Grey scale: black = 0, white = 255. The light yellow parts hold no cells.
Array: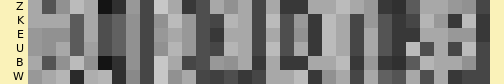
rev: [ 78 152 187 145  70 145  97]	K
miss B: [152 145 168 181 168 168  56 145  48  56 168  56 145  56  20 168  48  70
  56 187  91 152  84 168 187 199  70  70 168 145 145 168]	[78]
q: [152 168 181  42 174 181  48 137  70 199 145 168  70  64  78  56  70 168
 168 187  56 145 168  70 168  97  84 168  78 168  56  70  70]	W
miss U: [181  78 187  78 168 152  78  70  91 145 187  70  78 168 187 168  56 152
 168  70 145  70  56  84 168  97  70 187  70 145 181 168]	[160]
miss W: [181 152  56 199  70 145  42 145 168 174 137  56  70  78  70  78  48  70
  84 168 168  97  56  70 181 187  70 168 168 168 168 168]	[64]
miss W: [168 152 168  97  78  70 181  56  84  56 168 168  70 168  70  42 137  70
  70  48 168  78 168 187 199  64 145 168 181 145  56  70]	[174]
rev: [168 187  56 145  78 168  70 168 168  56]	E

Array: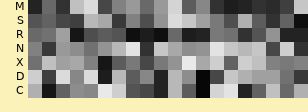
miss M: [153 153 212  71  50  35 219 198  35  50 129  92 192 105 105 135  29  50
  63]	[43]
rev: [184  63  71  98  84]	S

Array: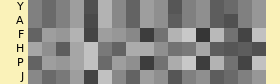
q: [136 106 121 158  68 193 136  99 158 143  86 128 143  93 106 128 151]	J
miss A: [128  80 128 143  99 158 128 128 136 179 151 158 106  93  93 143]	[74]
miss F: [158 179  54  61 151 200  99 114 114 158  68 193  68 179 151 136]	[185]
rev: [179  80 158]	Y

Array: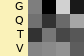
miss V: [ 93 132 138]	[146]
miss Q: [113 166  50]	[106]
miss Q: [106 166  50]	[113]
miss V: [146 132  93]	[138]

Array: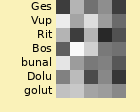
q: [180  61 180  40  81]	Rit
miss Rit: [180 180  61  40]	[81]
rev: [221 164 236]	Vup
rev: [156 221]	Vup

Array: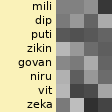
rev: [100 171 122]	govan
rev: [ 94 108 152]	zikin
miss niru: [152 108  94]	[177]

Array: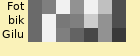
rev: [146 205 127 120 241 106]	bik
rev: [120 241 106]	bik
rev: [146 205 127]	bik
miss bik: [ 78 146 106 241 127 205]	[120]
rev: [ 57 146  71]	Gilu

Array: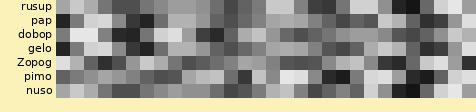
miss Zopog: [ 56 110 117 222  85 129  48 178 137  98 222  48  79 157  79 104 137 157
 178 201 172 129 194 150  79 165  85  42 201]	[92]
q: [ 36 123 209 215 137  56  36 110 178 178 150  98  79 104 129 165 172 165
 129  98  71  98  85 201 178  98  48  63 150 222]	pap
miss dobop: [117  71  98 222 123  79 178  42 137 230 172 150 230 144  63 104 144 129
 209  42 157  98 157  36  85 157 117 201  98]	[194]
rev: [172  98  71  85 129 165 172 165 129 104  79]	gelo
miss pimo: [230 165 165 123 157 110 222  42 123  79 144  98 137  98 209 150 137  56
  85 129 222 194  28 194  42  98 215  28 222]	[186]
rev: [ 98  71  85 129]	gelo

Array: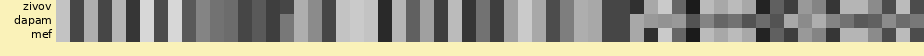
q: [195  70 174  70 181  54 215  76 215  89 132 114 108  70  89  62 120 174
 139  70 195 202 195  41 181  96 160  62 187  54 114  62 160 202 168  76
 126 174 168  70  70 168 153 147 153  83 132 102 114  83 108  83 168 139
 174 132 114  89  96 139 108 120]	dapam
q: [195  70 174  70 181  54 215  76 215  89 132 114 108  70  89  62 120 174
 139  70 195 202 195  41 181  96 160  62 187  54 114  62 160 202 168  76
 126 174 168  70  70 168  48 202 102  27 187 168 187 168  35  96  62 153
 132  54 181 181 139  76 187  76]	mef

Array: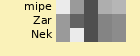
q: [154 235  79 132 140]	Nek
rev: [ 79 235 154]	Nek
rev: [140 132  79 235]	Nek

